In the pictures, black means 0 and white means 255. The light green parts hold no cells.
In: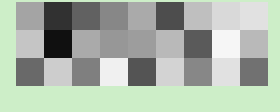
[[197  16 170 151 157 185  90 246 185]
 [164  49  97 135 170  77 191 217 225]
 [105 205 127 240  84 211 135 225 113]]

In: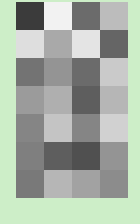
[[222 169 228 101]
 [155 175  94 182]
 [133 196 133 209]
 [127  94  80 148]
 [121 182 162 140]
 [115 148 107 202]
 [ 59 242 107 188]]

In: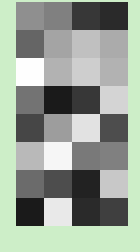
[[254 178 206 178]
 [185 246 121 128]
 [143 128  55  42]
 [115  26  55 212]
 [107  77  34 200]
 [101 164 192 171]
 [ 70 157 226  77]
 [ 26 233  42  63]]

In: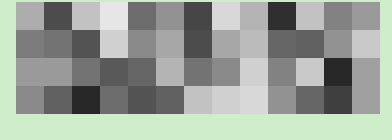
[[173  76 194 230 109 146  70 216 180  47 194 130 154]
 [154 154 115  89 102 180 115 138 208 130 201  40 160]
 [138  96  40 109  83  96 194 208 216 146 102  63 160]
 [123 115  83 208 138 167  76 167 187 102  96 146 201]]

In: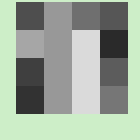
[[166 152 218  42]
 [ 78 152 111  86]
 [ 63 152 218  92]
 [ 50 152 218 118]]

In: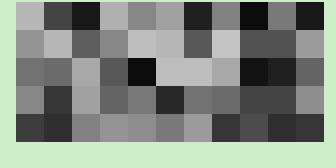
[[182  68  24 176 135 161  32 129  12 121  24]
 [148 182  94 135 189 182  88 196  82  82 155]
 [135  54 161 100 121  40 114 107  68  68 141]
 [114 107 168  88  12 189 189 168  18  32 100]
 [ 61  47 129 148 141 121 155  54  76  47  54]]

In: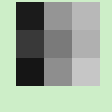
[[ 57 122 176]
 [ 27 149 184]
 [ 21 142 198]]
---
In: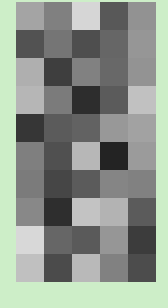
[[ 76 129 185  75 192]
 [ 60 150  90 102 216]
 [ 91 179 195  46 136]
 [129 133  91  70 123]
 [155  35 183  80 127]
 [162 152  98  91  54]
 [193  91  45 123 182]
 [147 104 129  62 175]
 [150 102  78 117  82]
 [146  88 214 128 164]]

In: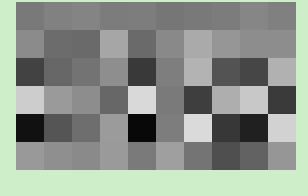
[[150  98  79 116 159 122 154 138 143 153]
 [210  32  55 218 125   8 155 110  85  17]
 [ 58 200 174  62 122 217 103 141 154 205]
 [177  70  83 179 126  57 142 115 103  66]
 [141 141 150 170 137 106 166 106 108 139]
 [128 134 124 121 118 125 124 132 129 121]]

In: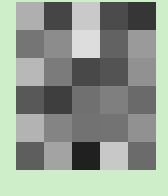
[[107 200  32 163  94]
 [145 115 114 132 179]
 [106 127 112  62  88]
 [145  83  72 123 184]
 [154  98 221 140 117]
 [ 54  75 201  69 175]]

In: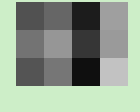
[[194  15 118  84]
 [154  54 150 115]
 [159  28 102  81]]

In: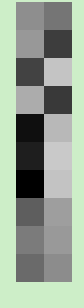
[[140 106]
 [153 123]
 [158  94]
 [195   0]
 [201  30]
 [184  15]
 [ 57 172]
 [196  66]
 [ 61 152]
 [117 142]]

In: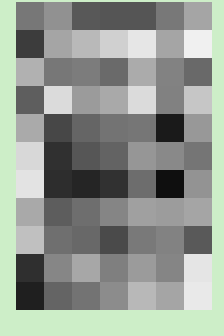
[[233 165 184 140 115 100  31]
 [229 133 155 127 167 134  47]
 [ 89 130 121  74 104 111 192]
 [165 156 160 133 110  93 169]
 [147  15 109  49  37  45 227]
 [117 137 150  99  86  48 216]
 [152  26 118 115 101  71 170]
 [198 129 219 169 155 219  94]
 [105 130 171 106 124 119 177]
 [240 165 230 208 185 165  60]
 [165 120  85  85  88 145 119]]

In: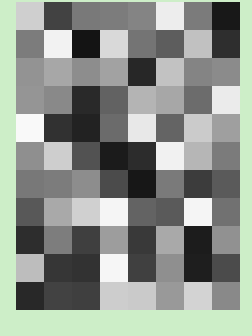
[[137 211 153 202 205  63  66  40]
 [ 75  30 143  64 246  50  54 189]
 [145  28 169  57 157  63 125  45]
 [113 245  90  99 245 208 169  88]
 [ 90  60 122  23  75 141 124 120]
 [123 182 241  44  27  82 206 143]
 [159 203 100 232 107  34  49 249]
 [235 108 167 180  98  41 137 149]
 [139 132 194  39 162 141 167 147]
 [ 46 193  93 116 217  20 242 124]
 [ 24 123 237 132 124 121  66 207]]
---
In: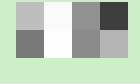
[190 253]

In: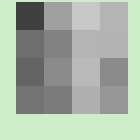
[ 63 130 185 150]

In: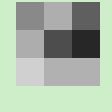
[137  77 177]

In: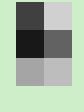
[64 98]

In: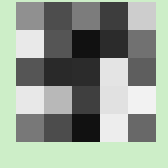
[144  85  43 225 104]

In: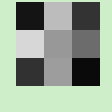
[ 20 152  10]

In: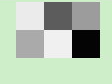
[235 240]

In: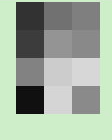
[ 50 148 215]
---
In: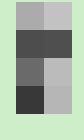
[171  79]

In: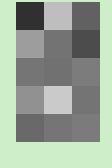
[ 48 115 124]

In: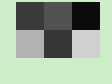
[58 54]

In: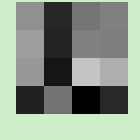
[144  35 196  40]

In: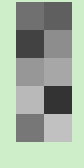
[112 141]

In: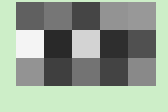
[ 96  41 115]

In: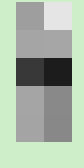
[158 166]

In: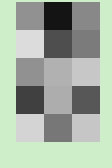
[145  78 199]

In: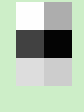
[254   4]
